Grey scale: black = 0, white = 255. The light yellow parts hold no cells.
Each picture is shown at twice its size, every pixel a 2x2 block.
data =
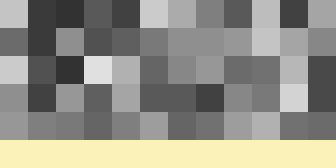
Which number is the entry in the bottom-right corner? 107
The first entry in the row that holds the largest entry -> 203
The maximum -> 224
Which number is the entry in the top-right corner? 165
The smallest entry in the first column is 107
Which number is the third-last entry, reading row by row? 177
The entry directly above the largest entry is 81
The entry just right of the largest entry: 177
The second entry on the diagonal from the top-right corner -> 165
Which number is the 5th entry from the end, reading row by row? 113
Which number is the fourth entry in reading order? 89
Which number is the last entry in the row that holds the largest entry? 73
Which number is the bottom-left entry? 151
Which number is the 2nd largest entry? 211
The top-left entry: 196
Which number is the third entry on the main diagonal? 50
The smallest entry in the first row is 50
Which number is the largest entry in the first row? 203

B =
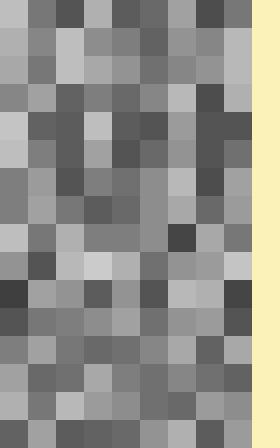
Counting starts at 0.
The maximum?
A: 203
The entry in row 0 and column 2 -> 84
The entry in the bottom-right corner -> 155
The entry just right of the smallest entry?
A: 161
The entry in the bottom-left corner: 98
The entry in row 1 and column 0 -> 176
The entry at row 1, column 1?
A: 134
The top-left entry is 190
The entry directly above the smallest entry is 147
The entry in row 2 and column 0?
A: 168
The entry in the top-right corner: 119
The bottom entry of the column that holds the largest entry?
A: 98
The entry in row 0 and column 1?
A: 119
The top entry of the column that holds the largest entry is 176
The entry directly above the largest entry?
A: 126
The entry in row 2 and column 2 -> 190
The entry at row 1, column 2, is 190
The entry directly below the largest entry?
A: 92
